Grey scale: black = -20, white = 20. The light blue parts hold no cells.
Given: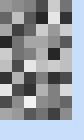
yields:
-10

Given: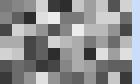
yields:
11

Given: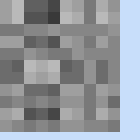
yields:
1

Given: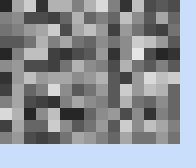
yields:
4

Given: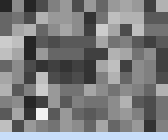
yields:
-12

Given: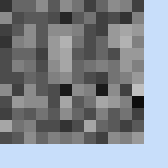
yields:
0
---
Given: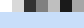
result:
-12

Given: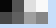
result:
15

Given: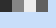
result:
17

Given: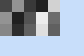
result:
-11

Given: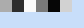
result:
19

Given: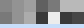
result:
5

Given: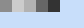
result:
8

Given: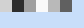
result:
5
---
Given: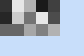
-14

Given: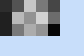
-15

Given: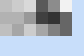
8

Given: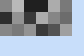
-13

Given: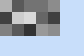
-10

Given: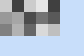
4

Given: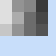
15
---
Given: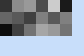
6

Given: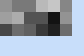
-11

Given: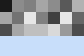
14

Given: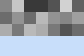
-1

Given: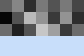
5

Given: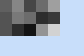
-17

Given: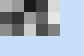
12
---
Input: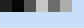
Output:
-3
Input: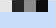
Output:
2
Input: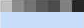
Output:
0
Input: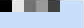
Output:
4
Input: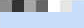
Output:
20
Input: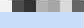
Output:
14
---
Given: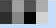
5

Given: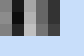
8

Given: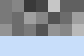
-7

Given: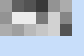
-1

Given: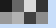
-4

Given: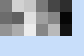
5
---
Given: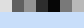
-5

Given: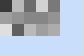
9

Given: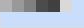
4

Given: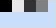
16

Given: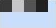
11

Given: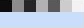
2
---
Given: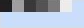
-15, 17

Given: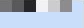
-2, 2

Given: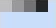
10, -14

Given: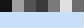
-17, -3

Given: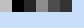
10, -12

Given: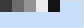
-11, -17

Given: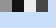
3, -9

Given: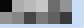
-19, -11
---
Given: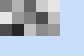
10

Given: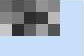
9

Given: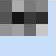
-13

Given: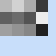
17

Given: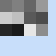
-8

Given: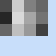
-2
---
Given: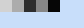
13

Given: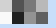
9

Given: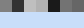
10

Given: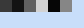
-17

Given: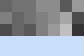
-6

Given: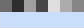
5

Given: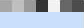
4
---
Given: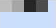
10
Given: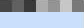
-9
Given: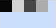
-19
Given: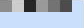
2
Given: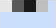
16
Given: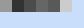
4
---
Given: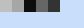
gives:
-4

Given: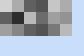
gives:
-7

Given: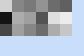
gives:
3

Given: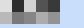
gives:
-7

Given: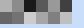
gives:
-6

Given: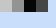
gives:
-9

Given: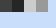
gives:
4

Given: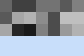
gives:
-2

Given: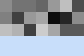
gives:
-4
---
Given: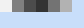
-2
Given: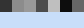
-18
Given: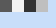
-12
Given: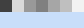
10
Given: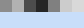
12
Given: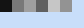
11
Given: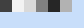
-14
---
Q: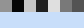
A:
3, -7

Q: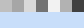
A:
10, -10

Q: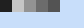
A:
-15, -7

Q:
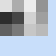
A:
15, 9

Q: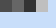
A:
-8, 10

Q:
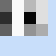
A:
-3, 7

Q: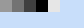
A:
4, 16

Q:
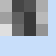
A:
9, 3
